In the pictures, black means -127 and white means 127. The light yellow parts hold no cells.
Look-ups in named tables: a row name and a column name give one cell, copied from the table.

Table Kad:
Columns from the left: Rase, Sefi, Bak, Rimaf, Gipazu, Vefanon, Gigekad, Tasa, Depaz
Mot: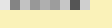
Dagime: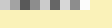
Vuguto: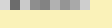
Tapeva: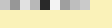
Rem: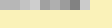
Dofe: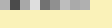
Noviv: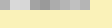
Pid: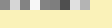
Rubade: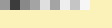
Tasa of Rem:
2
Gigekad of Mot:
70
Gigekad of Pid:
-48
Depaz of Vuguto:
78
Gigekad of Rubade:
110
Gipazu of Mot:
47
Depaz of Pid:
52
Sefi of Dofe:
-52
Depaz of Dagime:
124
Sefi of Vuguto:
-19
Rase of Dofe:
50
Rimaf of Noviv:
35
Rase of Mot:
101
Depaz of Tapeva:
74
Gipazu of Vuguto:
3
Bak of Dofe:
40
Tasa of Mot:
-42
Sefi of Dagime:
35
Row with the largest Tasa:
Pid

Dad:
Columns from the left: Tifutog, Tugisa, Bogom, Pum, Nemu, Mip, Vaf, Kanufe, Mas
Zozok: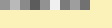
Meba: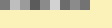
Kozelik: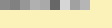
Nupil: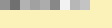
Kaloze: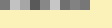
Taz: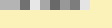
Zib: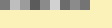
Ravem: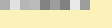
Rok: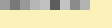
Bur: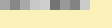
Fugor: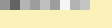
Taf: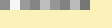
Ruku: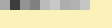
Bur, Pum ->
72
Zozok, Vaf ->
-4
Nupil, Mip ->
8
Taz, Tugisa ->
52
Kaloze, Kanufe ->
2
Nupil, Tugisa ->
-15
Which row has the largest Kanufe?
Ravem

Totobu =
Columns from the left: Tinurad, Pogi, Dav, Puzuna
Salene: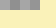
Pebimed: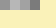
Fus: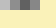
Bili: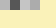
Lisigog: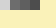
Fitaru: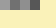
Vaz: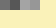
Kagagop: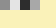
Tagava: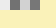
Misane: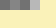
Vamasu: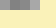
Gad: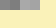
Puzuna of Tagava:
-8
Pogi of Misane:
5
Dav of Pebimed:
34
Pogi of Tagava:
-13
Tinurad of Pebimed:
21
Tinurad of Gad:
7
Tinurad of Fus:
62
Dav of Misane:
-13
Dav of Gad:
41
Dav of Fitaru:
15
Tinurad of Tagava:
108
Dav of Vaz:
36
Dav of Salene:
38
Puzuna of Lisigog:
-50
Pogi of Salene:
16
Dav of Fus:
-30

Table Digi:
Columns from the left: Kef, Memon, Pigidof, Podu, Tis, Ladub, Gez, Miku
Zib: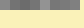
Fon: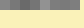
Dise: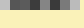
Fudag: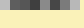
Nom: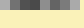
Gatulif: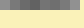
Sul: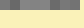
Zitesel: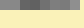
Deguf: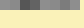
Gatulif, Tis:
-11
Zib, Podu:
-10
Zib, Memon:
-12
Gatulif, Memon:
-6
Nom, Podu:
-53
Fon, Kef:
6
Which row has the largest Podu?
Sul

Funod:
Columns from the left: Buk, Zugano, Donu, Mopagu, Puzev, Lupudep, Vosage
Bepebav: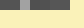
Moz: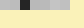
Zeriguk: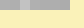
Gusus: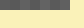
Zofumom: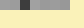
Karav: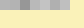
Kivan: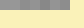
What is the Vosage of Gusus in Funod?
-31
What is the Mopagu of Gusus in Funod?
-38
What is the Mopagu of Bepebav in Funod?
-47
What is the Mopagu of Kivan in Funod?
19
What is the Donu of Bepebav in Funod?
34
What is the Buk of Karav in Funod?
54
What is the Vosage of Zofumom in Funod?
24
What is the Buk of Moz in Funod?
63
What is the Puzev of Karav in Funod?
67

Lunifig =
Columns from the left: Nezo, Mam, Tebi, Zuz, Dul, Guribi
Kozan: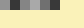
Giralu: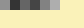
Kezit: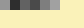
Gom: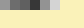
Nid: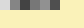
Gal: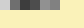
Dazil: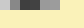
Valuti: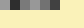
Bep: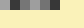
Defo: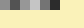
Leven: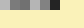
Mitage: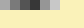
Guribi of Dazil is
28
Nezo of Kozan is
19
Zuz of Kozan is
41
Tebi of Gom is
-31
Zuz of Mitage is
-72
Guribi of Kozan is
-70
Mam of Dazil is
8
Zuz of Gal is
-50
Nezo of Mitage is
41
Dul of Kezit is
-1
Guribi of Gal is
1
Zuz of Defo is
69
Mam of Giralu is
-75
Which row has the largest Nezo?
Nid

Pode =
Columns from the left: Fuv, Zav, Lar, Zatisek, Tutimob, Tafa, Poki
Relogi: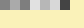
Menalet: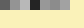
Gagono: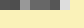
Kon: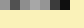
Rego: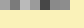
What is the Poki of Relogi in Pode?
-59
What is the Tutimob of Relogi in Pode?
55
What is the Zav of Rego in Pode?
-4
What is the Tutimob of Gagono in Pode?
-24
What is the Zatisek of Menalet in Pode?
-91
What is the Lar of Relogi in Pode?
-1
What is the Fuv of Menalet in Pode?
-32
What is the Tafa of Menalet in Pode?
12
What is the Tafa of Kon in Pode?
-68
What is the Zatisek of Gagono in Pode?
-23
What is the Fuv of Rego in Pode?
34
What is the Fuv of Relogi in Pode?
3
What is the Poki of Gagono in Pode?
93
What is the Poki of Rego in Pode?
13
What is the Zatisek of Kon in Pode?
39
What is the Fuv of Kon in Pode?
21
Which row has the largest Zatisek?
Relogi

